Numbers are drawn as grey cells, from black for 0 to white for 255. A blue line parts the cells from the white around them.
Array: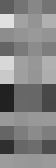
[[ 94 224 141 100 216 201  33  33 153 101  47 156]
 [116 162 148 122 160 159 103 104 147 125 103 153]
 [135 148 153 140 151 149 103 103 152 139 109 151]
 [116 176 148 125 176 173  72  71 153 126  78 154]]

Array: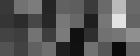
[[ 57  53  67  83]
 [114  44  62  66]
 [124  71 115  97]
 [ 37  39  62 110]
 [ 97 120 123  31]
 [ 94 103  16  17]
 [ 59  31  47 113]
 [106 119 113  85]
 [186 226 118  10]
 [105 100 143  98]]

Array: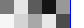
[[121 246]
 [229 212]
 [ 91 168]
 [ 20 231]
 [152  75]]

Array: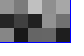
[[149  37 134]
 [123  64  24]
 [192  33 101]
 [143 146 102]
 [167 113  30]]

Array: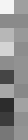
[[244 138 183 212 141  69 168  44  59 119]
 [159 138 153 141 146 145 136 162 144 148]]

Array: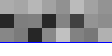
[[172  39 135]
 [166 126 123]
 [183 128  38]
 [162  40 137]
 [145 132 193]
 [187  65 130]
 [162 148 120]
 [147 141 177]]
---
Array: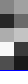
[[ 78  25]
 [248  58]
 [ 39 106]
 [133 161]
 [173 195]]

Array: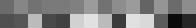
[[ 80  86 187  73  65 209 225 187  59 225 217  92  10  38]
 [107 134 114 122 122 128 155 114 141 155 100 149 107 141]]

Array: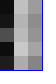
[[ 29 172 133]
 [ 21 180 141]
 [ 78 186 148]
 [ 13 192 156]
 [ 13 200 164]]

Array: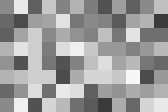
[[104  75 158 164 227 118 138 130  90 164 179  59]
 [146  82 206 118  82 130 191 221 164 185 118 104]
 [104 146 221 111 233 221  96 158 146 172 158 179]
 [ 96 164 206 138 172 146 130 191 118 227 111 111]
 [179 191 206 206  75 172 213 213 199 247  75 152]
 [179 227 206 124 221 240 199 152 152 130 152 185]
 [138 233  96 199 130 179 124  82 158  96 138 191]
 [138 240  82 213 185 111  90  59 172 104 213 233]]

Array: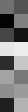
[[ 70  19]
 [112  83]
 [163 120]
 [  4 128]
 [142 155]
 [ 31 179]
 [ 44 199]
 [230 237]]

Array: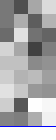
[[120  79 167 219]
 [206  87 254 247]
 [132 126 173 241]
 [212 167  65 126]
 [120 173  93 179]
 [206 179 187 159]
 [193 193 138 146]
 [225 199 152 146]
 [107 225 114 100]]

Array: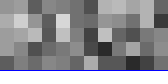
[[ 93 127 107 135 127 101 172  87  87  42  66 113]
 [157 135  80 107 121 141  73  42 121 165 107 141]
 [149 157  93 135 127 113  80 179 186 165 179 101]
 [157 165 186  87 192 127  66 192 101  80 121 135]
 [172 207 149  93 215 113 107 149 141 113 179  58]]

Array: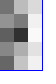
[[ 95  48 249]
 [147 123 241]
 [135 174 226]
 [115 188 218]
 [102 196 241]]

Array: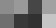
[[111  56  49 197]
 [140 153  70 161]]
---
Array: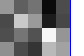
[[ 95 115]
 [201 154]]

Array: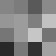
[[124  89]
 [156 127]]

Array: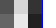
[[214  51]
 [233  33]]

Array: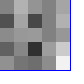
[[178 148]
 [164  71]]

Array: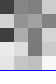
[[134 127]
 [147 161]]

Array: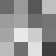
[[153  87]
 [164 109]]

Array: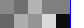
[[111 180]
 [173 150]]

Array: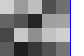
[[155 190]
 [ 83  36]]

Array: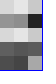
[[230 201]
 [141  34]]
